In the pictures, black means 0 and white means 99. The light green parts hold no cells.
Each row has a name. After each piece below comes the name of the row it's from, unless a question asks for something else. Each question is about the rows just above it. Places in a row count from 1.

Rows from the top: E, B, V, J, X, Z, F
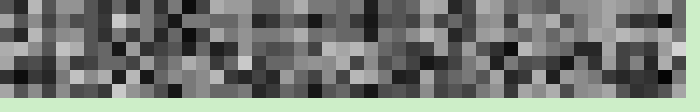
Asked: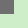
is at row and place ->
V, 23
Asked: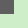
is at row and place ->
J, 19
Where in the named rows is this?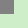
X, 46

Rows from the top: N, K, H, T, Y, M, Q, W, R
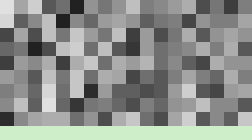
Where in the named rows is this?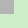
Y, 11
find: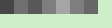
M

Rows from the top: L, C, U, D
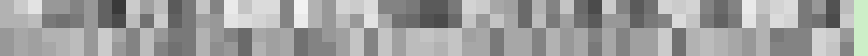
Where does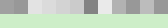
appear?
C
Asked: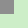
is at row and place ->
D, 16

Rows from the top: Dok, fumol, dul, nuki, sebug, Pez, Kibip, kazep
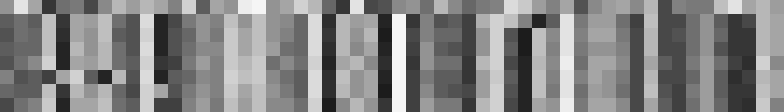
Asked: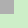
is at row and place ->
fumol, 35
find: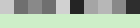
sebug
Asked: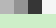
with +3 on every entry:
[74 60 24 98]
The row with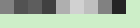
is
fumol
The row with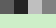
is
Pez
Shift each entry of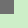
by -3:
[40]

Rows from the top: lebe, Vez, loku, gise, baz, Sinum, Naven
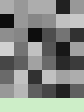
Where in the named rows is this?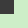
baz, 6
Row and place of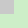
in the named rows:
Vez, 6
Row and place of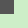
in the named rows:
gise, 4
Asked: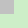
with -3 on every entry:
[72]
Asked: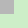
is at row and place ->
Naven, 2

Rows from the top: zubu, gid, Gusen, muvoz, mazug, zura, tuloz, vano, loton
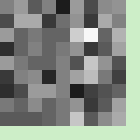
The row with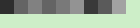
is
muvoz
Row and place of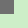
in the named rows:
gid, 5
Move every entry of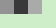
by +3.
[60 25 69]
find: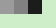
tuloz

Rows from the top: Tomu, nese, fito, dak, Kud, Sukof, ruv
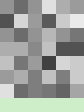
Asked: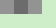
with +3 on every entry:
[60 45 60]
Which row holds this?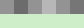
fito
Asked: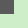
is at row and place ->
nese, 4
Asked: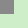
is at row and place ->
dak, 3

